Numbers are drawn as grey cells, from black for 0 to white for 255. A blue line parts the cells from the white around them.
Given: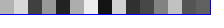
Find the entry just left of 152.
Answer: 64
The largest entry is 237

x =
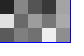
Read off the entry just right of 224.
105
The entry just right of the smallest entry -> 135
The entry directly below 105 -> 127
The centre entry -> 157

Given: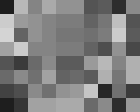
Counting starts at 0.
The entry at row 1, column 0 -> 204
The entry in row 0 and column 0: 30
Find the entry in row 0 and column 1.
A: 184
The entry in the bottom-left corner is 30
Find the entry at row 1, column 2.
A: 146
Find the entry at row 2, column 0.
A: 212
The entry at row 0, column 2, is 132
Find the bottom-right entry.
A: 154
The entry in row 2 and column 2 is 146
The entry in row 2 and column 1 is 99

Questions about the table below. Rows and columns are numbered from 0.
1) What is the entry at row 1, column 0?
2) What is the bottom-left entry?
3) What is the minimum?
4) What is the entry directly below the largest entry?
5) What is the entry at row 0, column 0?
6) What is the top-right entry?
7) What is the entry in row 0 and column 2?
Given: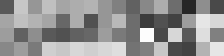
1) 165
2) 136
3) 38
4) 128
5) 89
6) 73
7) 150

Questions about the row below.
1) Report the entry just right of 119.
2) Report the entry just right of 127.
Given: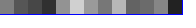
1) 183
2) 86

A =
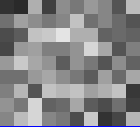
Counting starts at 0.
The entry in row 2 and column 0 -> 76
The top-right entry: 188
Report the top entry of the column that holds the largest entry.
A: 141
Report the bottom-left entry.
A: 134
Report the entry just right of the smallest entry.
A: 175
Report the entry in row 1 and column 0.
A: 112
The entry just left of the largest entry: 201
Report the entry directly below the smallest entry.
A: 160
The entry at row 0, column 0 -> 50
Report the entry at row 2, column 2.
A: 194
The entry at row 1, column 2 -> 141
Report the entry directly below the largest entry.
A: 127
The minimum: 42
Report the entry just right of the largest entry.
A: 175
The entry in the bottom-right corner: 182
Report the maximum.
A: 228
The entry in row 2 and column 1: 92

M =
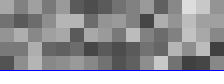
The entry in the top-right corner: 148
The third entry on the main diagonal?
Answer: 136
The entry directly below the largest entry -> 188
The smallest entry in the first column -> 83
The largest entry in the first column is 168
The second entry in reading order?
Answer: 129
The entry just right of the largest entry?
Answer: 200
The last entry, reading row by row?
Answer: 136
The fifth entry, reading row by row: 154
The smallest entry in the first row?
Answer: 77
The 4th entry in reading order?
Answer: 121
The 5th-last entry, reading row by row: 200
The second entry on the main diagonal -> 90
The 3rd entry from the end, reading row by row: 64
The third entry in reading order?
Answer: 160

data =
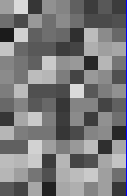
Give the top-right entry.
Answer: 60
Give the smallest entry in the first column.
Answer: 27
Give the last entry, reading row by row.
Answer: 54
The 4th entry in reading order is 145
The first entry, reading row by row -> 159
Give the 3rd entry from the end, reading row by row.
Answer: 132
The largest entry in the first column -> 196
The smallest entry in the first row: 54
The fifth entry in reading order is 132
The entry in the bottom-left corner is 88
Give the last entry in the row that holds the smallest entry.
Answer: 104
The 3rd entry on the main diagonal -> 96
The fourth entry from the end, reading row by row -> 175
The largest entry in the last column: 196
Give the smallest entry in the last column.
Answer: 39
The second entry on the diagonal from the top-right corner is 74
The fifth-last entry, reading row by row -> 167
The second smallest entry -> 33
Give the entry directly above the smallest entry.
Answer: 111

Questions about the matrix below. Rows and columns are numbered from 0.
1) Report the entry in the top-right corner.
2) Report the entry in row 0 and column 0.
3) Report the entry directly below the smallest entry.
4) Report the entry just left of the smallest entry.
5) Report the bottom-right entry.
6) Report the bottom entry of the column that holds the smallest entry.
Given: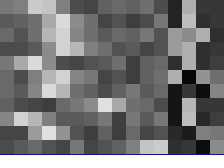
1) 55
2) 119
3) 55
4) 175
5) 139
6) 55

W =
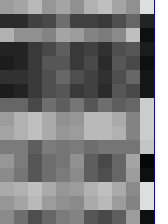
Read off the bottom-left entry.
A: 138
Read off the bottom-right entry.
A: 15
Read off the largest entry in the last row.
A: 156
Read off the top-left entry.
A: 156
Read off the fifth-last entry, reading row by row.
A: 86
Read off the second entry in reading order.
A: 164
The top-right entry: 222
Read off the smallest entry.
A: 7
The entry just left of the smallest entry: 164
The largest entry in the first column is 177
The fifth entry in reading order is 164
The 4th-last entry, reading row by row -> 72
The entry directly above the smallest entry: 197
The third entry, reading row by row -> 185
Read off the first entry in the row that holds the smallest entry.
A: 150
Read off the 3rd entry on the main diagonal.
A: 144

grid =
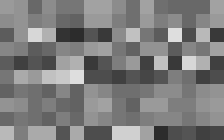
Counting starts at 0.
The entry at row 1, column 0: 140
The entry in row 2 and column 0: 92
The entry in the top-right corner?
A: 162
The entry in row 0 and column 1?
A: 147
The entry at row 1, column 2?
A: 126
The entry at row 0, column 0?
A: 154
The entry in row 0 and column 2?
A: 104
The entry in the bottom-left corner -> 185
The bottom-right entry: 70
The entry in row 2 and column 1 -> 147
